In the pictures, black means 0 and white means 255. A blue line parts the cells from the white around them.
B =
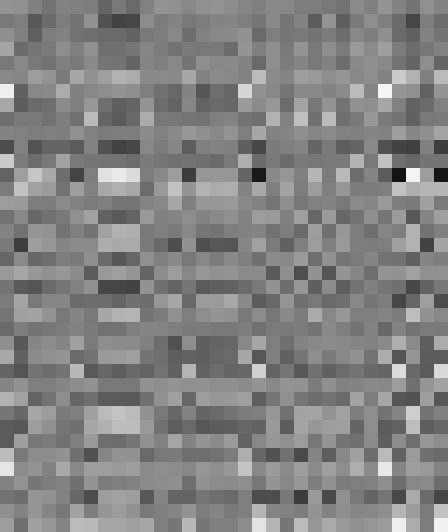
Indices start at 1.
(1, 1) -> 147
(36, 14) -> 99
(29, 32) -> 87
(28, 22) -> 146
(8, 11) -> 148
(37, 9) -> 156
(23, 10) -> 181
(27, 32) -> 217
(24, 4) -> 119
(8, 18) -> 154
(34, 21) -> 139
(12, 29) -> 111
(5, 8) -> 117
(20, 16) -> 145
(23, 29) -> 123
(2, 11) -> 140
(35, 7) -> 148
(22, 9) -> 100
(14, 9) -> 176
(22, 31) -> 159
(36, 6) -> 103
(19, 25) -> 117
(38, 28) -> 155
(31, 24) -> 158
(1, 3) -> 128
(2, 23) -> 91
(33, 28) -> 186
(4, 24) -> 142
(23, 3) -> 163
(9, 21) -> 130
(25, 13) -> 81
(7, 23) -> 137
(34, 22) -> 158
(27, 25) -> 108
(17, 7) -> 116
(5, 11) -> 133
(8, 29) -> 129
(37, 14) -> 147
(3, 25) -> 109

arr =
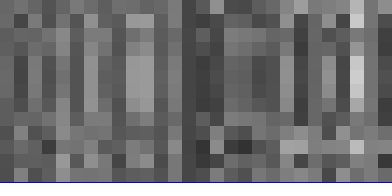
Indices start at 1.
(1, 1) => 103
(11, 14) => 68
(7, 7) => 144
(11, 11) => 114
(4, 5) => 132
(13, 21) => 126
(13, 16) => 124
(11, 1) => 89
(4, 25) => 81
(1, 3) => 101
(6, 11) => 154
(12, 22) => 70
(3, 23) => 102
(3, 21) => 105
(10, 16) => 127
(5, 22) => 70
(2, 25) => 69
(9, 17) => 124
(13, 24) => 72
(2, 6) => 84
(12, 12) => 75
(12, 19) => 103
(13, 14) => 70
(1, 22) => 157
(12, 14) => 70
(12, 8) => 120
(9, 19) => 116
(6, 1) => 105
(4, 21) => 121
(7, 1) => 104
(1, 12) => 104
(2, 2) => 70
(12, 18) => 97
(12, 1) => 79
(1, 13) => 122
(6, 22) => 72
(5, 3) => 121
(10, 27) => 124

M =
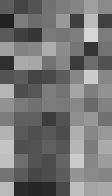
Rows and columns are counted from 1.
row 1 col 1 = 93
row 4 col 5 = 140
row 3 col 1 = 89
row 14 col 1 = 186
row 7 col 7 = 126
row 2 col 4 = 115
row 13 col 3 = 70
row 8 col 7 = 106
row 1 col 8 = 138
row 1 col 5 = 124
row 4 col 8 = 115
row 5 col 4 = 115
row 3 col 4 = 122
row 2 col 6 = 63
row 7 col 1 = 181
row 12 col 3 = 83
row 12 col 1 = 192
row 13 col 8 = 133
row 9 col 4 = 60
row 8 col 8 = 130
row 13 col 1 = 115
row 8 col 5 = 122
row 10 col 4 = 87
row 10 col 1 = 178
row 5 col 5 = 135
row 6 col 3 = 68
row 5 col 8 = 81
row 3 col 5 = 117
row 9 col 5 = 83
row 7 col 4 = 126
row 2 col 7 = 187
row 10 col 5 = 76
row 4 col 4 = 173
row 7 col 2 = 78

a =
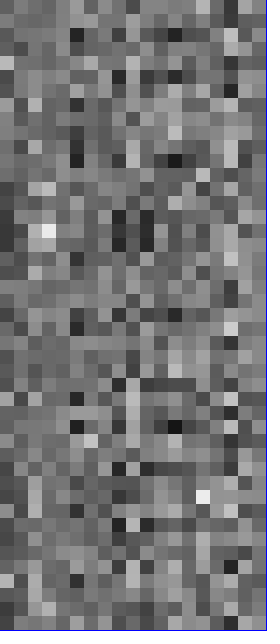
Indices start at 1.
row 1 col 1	96
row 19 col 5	142
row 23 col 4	133
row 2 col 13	133
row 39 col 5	122
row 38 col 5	108
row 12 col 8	103
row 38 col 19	104
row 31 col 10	161
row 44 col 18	103
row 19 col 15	149
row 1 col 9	113
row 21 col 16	109
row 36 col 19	139
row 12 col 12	66
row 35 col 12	139
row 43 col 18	96
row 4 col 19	103
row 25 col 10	116
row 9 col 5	124
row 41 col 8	147
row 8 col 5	104
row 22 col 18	116
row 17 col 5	128
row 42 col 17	172
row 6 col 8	150
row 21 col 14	110
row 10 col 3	106
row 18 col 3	162
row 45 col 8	148
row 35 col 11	114
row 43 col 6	96
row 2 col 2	107
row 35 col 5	118
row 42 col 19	90
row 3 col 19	138
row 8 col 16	156
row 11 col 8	90
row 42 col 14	102
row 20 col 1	78

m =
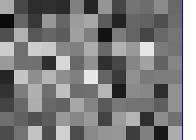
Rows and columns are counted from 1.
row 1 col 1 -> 171
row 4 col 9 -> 177
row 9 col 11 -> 45
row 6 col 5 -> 142
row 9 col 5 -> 153
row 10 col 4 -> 78
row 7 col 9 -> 26
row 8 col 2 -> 104
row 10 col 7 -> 136
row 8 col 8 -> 90
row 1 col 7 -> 37
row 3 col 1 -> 79
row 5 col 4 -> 46
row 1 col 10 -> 115
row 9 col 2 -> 97
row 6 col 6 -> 128
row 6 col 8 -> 100
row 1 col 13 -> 105
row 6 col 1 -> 37
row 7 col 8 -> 181
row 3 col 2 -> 177
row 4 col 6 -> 128
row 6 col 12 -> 125
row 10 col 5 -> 208
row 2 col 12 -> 79
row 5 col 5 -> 215
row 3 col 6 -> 160
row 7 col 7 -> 111
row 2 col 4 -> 151
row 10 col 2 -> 115
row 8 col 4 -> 103
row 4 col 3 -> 206
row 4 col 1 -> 204
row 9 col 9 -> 156

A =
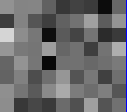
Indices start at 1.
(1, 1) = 146
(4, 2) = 121
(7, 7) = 109
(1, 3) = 133
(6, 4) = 111
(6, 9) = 111
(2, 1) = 61
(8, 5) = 107
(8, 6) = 80
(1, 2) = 132
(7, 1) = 143
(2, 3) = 85
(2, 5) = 97
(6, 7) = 120
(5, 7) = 104
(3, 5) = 90
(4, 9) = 174
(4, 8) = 115
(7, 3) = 90
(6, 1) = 99
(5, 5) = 113

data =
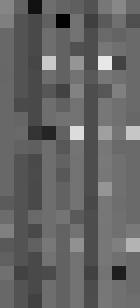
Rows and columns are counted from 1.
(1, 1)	134
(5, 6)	149
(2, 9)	112
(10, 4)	36
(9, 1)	104
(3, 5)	98
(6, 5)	98
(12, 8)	121
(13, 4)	110
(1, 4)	110
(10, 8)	159
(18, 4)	120
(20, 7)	65
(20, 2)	66
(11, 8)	119
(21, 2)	83
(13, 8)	119
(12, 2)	83
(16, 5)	116
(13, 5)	88
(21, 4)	110
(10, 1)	104
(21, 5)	98
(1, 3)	17
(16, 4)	110
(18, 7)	77
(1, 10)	106
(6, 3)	73
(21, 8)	119
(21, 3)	73
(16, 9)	112
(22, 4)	110
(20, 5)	98
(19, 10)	106
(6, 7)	88
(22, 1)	104
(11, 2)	98

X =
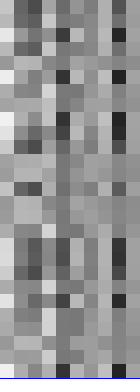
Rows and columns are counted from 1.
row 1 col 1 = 197
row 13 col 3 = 180
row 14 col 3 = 78
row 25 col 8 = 145
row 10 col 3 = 104
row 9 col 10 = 163
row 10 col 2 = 141
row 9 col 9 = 35
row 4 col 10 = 155
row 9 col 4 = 193
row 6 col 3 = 127
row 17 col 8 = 171
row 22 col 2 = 142
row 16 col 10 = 142
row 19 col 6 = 179
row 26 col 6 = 125
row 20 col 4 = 151
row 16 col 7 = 158
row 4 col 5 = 119
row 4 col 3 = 93
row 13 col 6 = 148
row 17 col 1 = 172
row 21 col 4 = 211
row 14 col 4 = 174
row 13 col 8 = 151
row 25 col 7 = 157
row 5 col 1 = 152
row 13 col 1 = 156
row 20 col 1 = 204
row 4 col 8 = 176
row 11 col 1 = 201
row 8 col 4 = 190
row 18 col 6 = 176
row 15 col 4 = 135
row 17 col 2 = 135
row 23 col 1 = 175
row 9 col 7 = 154
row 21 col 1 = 171
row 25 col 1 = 152
